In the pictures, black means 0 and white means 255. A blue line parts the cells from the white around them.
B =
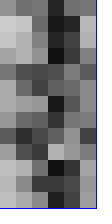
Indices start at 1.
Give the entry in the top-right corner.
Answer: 118
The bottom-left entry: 190
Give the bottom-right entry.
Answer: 158
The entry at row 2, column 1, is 204
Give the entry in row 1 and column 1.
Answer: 146
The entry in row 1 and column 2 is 111
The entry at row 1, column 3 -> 118
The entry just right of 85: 138
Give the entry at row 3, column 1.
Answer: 197
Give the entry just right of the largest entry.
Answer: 197
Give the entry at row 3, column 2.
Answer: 177

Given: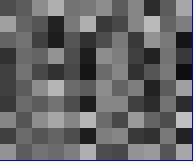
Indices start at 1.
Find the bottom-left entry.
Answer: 147
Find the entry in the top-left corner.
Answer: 78
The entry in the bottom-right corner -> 167
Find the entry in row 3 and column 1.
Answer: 100
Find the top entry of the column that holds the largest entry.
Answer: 167
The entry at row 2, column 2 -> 100
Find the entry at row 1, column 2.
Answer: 92
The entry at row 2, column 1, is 160
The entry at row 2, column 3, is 84
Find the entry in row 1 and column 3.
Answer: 141
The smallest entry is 13
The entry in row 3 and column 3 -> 64
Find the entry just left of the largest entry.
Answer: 78
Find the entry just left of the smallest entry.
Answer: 121
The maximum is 192
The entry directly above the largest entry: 43

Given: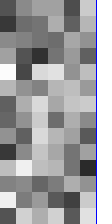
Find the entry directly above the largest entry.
161
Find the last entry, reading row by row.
225
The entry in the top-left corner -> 83
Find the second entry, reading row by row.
138
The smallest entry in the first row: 77
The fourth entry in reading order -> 161
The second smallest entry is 49
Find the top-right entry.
203
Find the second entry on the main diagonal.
109
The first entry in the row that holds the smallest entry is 190
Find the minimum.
42
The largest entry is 252
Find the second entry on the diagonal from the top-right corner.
96
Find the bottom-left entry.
83
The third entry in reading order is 161

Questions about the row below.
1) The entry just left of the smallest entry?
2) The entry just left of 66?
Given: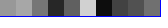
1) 209
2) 13

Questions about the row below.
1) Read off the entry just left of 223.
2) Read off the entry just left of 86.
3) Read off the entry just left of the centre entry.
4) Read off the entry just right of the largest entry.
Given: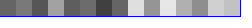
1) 101
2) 121
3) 64
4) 175

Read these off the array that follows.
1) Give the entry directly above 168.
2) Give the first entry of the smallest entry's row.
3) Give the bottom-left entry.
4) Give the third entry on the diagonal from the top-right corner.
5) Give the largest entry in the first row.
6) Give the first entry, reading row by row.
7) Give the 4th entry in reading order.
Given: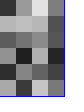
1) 45
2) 146
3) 168
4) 114
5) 226
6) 51
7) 126

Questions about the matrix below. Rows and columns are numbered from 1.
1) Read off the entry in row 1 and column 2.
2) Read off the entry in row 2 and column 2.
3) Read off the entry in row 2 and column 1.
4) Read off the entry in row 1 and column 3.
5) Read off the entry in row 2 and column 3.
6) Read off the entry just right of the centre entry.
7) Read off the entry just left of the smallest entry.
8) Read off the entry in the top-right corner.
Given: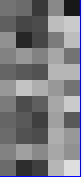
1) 107
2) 70
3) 95
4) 57
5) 76
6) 152
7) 137
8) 24

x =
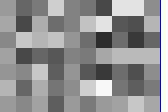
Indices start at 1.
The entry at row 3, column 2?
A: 199
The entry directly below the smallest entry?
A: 167
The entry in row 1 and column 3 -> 123
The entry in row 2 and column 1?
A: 167
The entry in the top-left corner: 155
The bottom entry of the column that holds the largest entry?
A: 155
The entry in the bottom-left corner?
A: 155
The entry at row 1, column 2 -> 102
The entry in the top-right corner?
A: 142
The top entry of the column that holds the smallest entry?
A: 72
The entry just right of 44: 109
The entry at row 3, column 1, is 136
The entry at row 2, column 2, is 72
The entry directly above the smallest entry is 228
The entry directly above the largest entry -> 56
